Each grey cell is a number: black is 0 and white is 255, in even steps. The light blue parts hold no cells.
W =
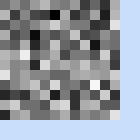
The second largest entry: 237
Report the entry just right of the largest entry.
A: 59
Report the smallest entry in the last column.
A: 49
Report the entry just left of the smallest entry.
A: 59
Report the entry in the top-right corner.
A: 173
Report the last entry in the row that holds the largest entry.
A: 173
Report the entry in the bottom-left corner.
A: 38
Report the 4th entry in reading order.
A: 154
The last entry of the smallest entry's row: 183
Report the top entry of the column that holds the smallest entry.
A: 134
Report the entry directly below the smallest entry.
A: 205
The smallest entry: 2
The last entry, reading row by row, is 226
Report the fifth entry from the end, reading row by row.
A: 90
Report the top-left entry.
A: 111
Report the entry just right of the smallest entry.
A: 173
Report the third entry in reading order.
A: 111
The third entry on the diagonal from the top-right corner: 49
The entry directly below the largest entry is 81
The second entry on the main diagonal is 59
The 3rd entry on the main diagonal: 102
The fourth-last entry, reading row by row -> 143
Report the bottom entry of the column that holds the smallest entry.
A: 134
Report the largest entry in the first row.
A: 183
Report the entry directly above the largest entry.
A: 163
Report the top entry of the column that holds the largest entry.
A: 102
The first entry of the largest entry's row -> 90
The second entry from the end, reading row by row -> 143

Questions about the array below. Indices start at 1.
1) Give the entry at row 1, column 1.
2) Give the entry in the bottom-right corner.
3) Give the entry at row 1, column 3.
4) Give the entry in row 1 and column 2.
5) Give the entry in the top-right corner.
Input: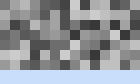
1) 120
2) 163
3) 183
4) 163
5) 174

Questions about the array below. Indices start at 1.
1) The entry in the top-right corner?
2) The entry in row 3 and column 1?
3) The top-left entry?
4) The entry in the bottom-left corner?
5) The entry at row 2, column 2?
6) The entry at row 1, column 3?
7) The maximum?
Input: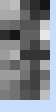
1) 22
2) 114
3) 178
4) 123
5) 168
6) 76
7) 231

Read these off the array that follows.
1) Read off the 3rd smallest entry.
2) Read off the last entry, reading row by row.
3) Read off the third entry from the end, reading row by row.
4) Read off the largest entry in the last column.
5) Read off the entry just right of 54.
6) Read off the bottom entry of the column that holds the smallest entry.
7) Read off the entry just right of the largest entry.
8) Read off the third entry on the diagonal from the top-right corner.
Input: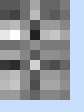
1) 54
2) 122
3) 134
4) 166
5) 43
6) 101
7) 176
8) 154

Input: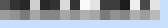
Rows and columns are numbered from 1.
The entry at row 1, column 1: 84
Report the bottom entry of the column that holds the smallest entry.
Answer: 134
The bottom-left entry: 156
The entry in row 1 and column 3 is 40
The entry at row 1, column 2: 51
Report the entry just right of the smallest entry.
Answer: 239
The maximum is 250
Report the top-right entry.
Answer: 227
